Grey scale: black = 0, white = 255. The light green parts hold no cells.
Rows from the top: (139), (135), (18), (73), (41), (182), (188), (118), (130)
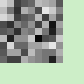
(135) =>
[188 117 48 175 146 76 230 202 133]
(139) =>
[215 188 64 88 103 188 175 162 88]
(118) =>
[88 162 162 76 188 133 117 117 175]
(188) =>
[76 215 103 103 162 162 188 230 146]

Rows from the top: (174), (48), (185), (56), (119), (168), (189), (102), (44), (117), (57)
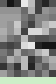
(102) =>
[120 93 174 106 120 174 201 81]
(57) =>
[159 120 81 106 134 93 134 66]
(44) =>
[106 174 147 187 51 93 147 174]

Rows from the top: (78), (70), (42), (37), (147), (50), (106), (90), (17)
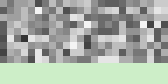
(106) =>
[94 189 203 203 146 159 146 174 134 203 244 203 67 134 174 134 189 189 159 146 189 134 174 107]
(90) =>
[67 174 159 215 107 229 94 146 189 79 203 203 146 134 119 174 189 94 159 119 119 203 94 174]
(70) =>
[94 134 159 189 146 244 146 119 189 79 119 146 189 134 174 203 215 94 203 189 94 189 229 215]

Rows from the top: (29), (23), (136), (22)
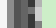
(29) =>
[246 141 84 100 56 179]
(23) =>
[246 141 84 100 115 207]
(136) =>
[246 141 84 100 56 207]

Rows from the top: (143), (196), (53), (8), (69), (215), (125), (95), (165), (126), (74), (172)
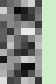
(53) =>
[137 137 95 40 53 122]
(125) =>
[67 193 107 67 40 193]
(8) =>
[83 137 122 151 137 53]

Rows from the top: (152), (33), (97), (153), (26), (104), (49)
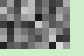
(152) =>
[102 157 62 145 187 76 114 62 76 171]
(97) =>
[114 157 102 157 171 22 102 88 171 114]
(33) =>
[187 114 76 201 187 88 129 50 145 129]
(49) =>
[34 88 102 76 114 145 157 34 217 157]
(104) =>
[171 62 157 145 102 76 129 201 50 62]

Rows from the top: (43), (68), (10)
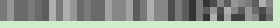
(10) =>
[121 150 106 106 121 106 92 175 121 175 150 106 121 106 106 162 134 134 162 92 121 175 134 134 77 121 92 51 121 51 175 65 162 65 65 150 134 65 106]
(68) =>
[121 150 106 106 121 106 92 175 121 175 150 106 121 106 106 162 134 134 162 92 121 175 134 134 77 121 92 51 121 92 150 77 175 134 92 150 106 77 121]

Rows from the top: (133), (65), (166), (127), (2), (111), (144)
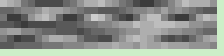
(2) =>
[147 161 161 133 133 118 103 103 89 89 89 74 89 103 103 118 118 133 147 147 174 174 174 161 147 147 133 133 118 103 103]
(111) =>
[118 89 59 74 74 118 147 174 174 161 161 118 89 89 74 74 118 147 174 189 174 161 133 89 74 89 74 103 133 161 174]
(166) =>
[118 59 59 89 147 174 189 161 103 59 59 89 147 205 189 147 103 74 59 103 161 189 189 133 89 59 59 103 161 189 174]
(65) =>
[103 103 118 133 133 147 174 161 161 147 133 118 103 103 89 89 89 103 118 133 133 147 133 161 133 147 133 118 103 89 89]

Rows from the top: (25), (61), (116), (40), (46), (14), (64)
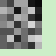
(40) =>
[136 164 51 136 212 124]
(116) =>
[124 82 180 164 51 21]
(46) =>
[82 82 150 110 67 97]

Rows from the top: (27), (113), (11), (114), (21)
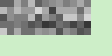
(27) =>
[98 98 169 126 185 98 126 142 154 126 142 169 126]
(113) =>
[185 142 185 154 154 213 169 67 169 169 169 112 185]

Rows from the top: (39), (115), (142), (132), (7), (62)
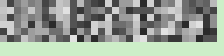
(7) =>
[68 209 142 97 157 169 169 110 110 169 55 157 97 209 83 197 68 83 142 185 42 197 142 225 209 126 169 185 169 42 55]
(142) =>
[185 68 126 157 126 142 68 97 197 185 83 185 97 68 55 209 68 157 157 209 42 209 68 142 126 209 126 142 157 55 142]

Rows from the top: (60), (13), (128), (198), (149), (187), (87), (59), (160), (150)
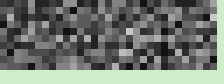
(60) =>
[60 47 76 60 145 35 35 60 47 145 145 35 60 35 131 60 131 131 60 91 19 76 47 106 76 35 35 35 76 106 161]
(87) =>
[60 76 35 47 47 131 131 119 60 119 76 47 60 35 106 47 47 91 35 145 106 60 47 19 119 60 35 76 47 106 76]
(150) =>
[106 91 91 76 19 106 91 47 131 131 161 119 131 47 35 91 174 60 19 106 19 91 131 35 60 91 106 91 145 60 91]
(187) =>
[91 47 106 161 119 106 76 106 174 60 161 60 174 35 145 106 91 131 76 145 161 145 174 106 161 91 106 119 161 35 145]
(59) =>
[106 19 131 119 76 76 76 60 91 76 91 35 106 131 131 76 91 187 174 60 35 119 47 19 35 174 47 119 161 145 106]

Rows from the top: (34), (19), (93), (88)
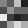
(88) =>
[76 161 218 176]
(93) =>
[233 63 33 49]
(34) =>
[132 91 192 33]

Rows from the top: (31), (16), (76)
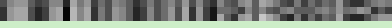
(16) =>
[50 150 166 166 78 37 63 150 166 6 182 134 166 50 121 78 150 134 93 37 63 134 78 109 150 78 166 50 150 63 22 109 109 93 63 134 93 134 93 78 121 134 93 93 93 121 134 109 150 109 121 150 134 50 93 63]
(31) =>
[78 134 150 150 93 63 78 134 134 37 166 121 150 63 109 78 134 121 93 50 78 121 78 109 134 93 150 78 134 78 50 134 93 78 134 150 93 166 150 121 78 63 121 63 109 78 109 93 150 78 50 50 93 121 134 121]

